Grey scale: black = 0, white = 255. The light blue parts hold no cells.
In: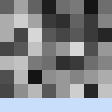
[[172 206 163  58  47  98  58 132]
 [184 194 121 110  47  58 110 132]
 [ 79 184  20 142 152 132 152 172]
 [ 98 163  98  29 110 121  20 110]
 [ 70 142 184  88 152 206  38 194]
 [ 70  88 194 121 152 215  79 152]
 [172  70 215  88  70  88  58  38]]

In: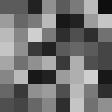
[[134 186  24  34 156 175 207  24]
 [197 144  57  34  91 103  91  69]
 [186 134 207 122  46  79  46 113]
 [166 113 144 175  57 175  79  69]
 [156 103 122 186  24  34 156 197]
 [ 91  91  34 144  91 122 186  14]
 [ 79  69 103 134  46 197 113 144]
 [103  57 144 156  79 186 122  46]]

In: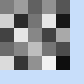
[[ 66 230 135  66 169]
 [126 157  97 145  85]
 [107 135 190 117  76]
 [219  54 145 242  14]
 [209  43 117 230  23]]

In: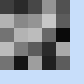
[[115 179 188 104  10]
 [179 136 148 199  92]
 [188 124  92  42 169]
 [ 62  42  71 148  81]
 [115  21 158  31  92]]

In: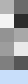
[[157 233]
 [147 168]
 [179 106]
 [127  86]
 [243  44]]

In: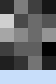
[[166 137 107 148]
 [ 42 125  63  22]
 [ 63  95  95   2]
 [207  73 107  84]
 [ 31  51 116  31]]
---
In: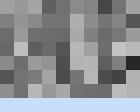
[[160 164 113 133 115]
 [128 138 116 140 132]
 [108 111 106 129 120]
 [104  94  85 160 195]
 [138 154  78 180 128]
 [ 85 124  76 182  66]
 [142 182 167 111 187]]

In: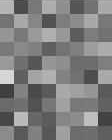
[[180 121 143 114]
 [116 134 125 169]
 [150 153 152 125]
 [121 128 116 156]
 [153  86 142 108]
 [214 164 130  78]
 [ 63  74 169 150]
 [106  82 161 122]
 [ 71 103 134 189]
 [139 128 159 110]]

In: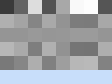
[[ 58 221 168 253]
 [176 133 147 123]
 [149 153 151 155]
 [183 126 146 116]
 [121 174 158 185]]

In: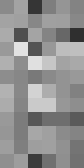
[[138  53 149]
 [163 135 159]
 [171 164 103]
 [153  83 189]
 [176 224 163]
 [141 121 147]
 [178 211 147]
 [172 202 151]
 [153  87 110]
 [150 167 139]
 [158 158 145]
 [143  59 143]]

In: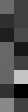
[[108]
 [ 48]
 [ 30]
 [103]
 [103]
 [101]
 [ 49]
 [136]]

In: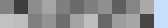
[[130 141 127 127  95 169]
 [193 128 110 189 157  70]]
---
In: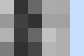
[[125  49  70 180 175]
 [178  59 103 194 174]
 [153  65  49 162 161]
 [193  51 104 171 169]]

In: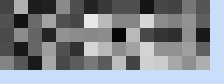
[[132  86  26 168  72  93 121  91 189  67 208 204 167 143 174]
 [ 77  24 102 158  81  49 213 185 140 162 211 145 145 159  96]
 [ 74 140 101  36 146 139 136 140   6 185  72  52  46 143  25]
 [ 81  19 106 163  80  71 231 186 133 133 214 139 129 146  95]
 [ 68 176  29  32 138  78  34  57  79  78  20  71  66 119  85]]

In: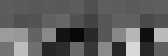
[[115 188 111  39  44 105  55 137  39 216  38  95]
 [155 152  99 137  18   8  41  87 136 182  15 186]
 [ 91  81  83  97 102  81  67  87  97  96  74  81]
 [ 93  91  88  90  89  92  80  94  93  90  93  94]]

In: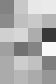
[[171 183 171 150]
 [171 205 193 125]
 [160 113 132 248]
 [208 215 173  56]
 [139 191 201 180]
 [130 200 232 234]]

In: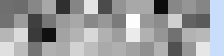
[[224 188 116 176 171 210 189 170 175 162 145 177  80 151 230]
 [182 219  58  16 163 179 216 177 157 235 177 149 113 178 184]
 [113 156  63 119 155 168 136 152 123 253 152 140 208  99  90]
 [111 108 135 168  47 133 228  75 148 168 169  12 135 149 133]]

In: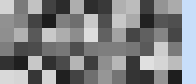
[[217 213  54 212  32  67 111 150 116  52  47 147  30]
 [ 49  31 200  48  74 181  61 143 183  53 224 213 188]
 [126  72  76 113 120  78 122 126 126 119  90 205 122]
 [143 177  89 201 173 141 221  97 163  69  96 133  70]
 [145 131  67  28 128 110 201  79 200 170  33  85  79]
 [212 122 194  66  43 174  45  57 176 188  62 148 171]]

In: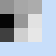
[[ 63 207 231]
 [  5 151 226]
 [145 167 172]]
